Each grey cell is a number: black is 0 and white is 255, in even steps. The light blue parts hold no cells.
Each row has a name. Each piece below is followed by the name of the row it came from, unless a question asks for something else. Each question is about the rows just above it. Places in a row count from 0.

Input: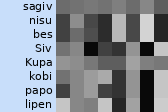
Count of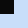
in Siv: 2
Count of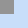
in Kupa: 1
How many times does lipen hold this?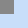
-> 1

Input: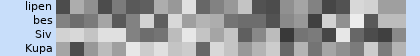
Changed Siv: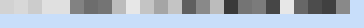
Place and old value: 2, [196]
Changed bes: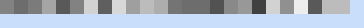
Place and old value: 10, [180]

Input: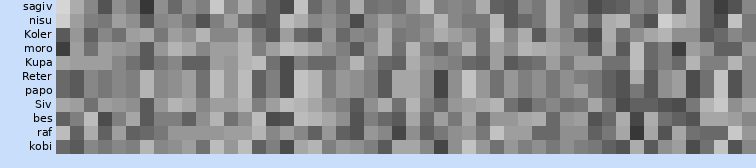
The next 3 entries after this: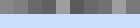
[158 158 113]
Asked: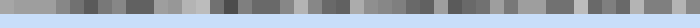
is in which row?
Kupa
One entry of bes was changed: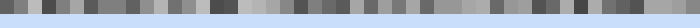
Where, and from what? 20, [143]
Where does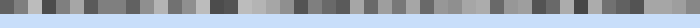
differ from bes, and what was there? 32, [151]
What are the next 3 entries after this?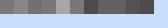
[120 180 200]
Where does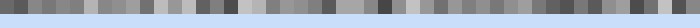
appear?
papo
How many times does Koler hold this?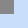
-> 7

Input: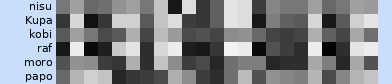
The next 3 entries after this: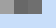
[146 160 119]
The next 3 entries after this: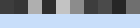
[126 126  38]
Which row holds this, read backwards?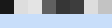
Kupa
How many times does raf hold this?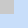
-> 1
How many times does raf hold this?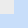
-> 5
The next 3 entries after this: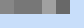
[119 160 154]
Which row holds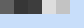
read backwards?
Kupa

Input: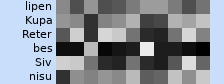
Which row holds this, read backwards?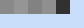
nisu
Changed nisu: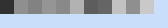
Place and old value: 5, [186]
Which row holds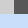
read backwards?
Reter
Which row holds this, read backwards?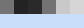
Reter
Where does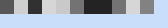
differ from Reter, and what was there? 6, [42]
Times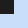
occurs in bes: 3

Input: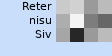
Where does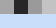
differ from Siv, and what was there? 3, [187]
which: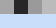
Siv

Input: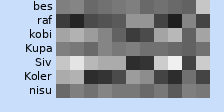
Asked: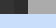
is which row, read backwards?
Siv
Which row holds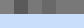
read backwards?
nisu
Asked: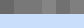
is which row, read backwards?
nisu

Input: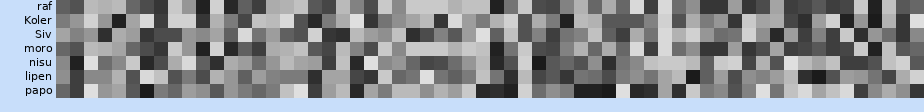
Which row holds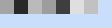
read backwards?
papo
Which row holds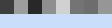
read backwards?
Siv
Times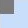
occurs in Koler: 6
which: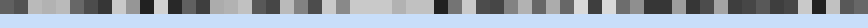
raf
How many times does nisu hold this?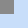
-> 4
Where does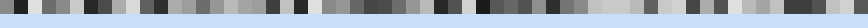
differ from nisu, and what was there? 50, [178]

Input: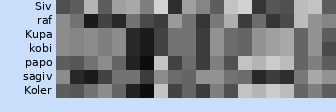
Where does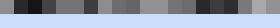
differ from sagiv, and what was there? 2, [27]
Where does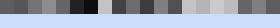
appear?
papo
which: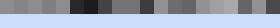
kobi
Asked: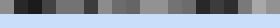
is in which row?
sagiv
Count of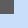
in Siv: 4

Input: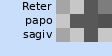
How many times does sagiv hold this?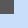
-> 1
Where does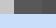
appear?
papo
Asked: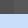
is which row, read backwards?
papo
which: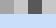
sagiv

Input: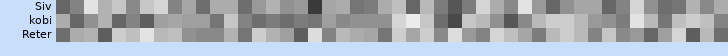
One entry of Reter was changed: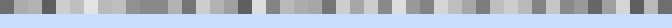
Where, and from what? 35, [185]
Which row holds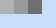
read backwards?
Siv
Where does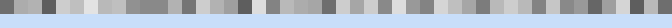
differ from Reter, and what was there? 23, [117]

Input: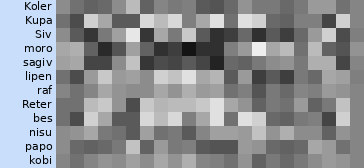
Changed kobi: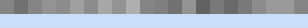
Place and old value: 20, [147]
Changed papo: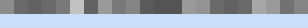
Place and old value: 9, [127]
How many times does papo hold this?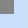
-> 1
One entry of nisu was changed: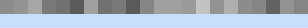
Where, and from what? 18, [140]

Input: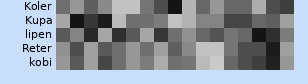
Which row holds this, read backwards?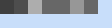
Koler
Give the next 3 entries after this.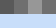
[159  95 138]
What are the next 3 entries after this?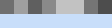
[ 77  27 159]
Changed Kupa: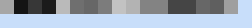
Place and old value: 6, [111]
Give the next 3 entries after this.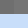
[186 202 103]
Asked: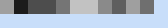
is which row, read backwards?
Reter

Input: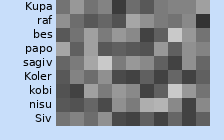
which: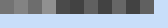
Siv
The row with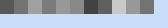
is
bes
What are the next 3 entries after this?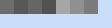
[115 137  51]
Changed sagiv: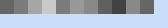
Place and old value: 9, [144]
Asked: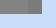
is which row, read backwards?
Kupa
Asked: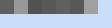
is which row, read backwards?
papo
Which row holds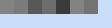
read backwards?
Kupa

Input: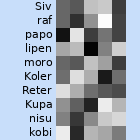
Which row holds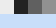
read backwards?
Kupa
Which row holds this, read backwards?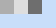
Koler
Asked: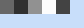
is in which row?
raf
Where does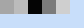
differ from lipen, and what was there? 3, [129]
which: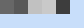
Siv
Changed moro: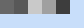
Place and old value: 2, [193]

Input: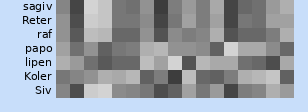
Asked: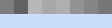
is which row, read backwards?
Koler
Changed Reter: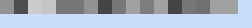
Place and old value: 6, [139]
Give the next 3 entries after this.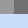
[ 89 104 104]
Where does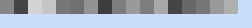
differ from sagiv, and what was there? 14, [112]

